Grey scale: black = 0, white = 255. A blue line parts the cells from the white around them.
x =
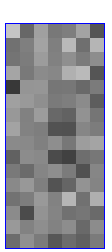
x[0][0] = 197
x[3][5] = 186
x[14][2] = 142
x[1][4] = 185
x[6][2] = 156
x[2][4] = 143
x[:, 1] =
[103, 127, 124, 121, 149, 153, 129, 130, 137, 140, 107, 152, 125, 75, 130, 144]
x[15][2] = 123
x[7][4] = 81
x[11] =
[137, 152, 127, 83, 101, 147, 132]
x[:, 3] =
[120, 127, 129, 135, 118, 122, 104, 82, 142, 75, 142, 83, 130, 132, 130, 87]
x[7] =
[163, 130, 126, 82, 81, 134, 124]
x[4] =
[56, 149, 150, 118, 119, 105, 123]
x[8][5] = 157
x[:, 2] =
[160, 163, 156, 139, 150, 143, 156, 126, 128, 137, 133, 127, 153, 147, 142, 123]
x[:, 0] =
[197, 113, 116, 165, 56, 160, 152, 163, 138, 97, 121, 137, 114, 139, 153, 108]
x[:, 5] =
[163, 111, 123, 186, 105, 139, 146, 134, 157, 110, 81, 147, 113, 118, 105, 96]
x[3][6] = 85
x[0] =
[197, 103, 160, 120, 126, 163, 85]

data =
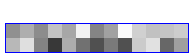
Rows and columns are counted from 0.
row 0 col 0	144
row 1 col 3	56
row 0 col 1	174
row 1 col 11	103
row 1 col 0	184
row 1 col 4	172

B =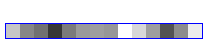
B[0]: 198
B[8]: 254
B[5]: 154
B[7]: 151
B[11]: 83

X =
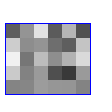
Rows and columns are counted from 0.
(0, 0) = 94
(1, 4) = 94
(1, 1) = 141
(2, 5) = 218
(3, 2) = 154
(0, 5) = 81
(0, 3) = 91

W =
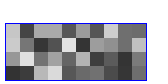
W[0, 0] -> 198
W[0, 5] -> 156
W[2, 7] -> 91
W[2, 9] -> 123
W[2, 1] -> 224
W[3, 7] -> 75
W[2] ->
[151, 224, 115, 162, 101, 179, 62, 91, 52, 123]
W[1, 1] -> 118
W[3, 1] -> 60
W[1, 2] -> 54
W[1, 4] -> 226

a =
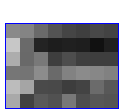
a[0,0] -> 138
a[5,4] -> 120
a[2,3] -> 62
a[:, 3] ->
[83, 29, 62, 106, 73, 81]
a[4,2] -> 74
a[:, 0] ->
[138, 199, 173, 118, 188, 169]
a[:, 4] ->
[69, 32, 77, 130, 61, 120]
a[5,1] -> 65
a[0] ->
[138, 132, 106, 83, 69, 63, 72, 67]
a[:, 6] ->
[72, 17, 62, 135, 107, 87]
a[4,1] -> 165

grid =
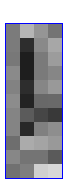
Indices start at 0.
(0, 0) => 123
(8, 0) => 110
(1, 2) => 137
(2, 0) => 120
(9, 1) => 116
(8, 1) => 171
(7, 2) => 128
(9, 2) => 116
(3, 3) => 134
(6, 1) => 91
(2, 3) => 156
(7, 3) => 142
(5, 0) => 140
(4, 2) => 134
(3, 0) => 138

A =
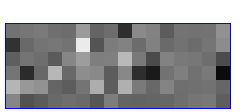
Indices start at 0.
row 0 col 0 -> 114
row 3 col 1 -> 43
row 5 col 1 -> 82
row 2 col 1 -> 116
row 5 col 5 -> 106
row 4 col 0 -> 181
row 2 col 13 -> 119
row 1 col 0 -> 50
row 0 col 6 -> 100
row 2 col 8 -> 185
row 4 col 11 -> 132
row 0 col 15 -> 145
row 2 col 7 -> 128
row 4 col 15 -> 102
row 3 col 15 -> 12
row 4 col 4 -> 93
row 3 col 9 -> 46
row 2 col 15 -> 76
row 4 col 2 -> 146
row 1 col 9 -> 108
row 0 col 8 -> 46
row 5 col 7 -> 125
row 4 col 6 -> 173
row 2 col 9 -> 121
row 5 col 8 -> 100
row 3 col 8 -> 136
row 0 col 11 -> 92

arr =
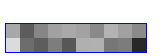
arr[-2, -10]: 168
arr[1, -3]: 119
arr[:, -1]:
[138, 40]
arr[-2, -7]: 161
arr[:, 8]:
[161, 124]
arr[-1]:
[219, 109, 93, 125, 87, 176, 177, 119, 124, 40]
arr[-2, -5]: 162

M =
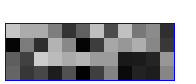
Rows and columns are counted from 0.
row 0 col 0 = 197
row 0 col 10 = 139
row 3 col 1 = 55
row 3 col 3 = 29
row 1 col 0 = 5
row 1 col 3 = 179
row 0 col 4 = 51
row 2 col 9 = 27
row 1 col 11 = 56
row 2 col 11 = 151
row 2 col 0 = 94
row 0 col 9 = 120
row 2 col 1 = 65
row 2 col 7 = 155
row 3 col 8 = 10
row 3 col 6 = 63

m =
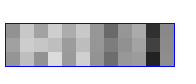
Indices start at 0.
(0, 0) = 146
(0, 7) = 105
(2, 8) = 152
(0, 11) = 137
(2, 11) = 141
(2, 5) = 208
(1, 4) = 156
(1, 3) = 190
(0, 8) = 150
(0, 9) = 171
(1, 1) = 205
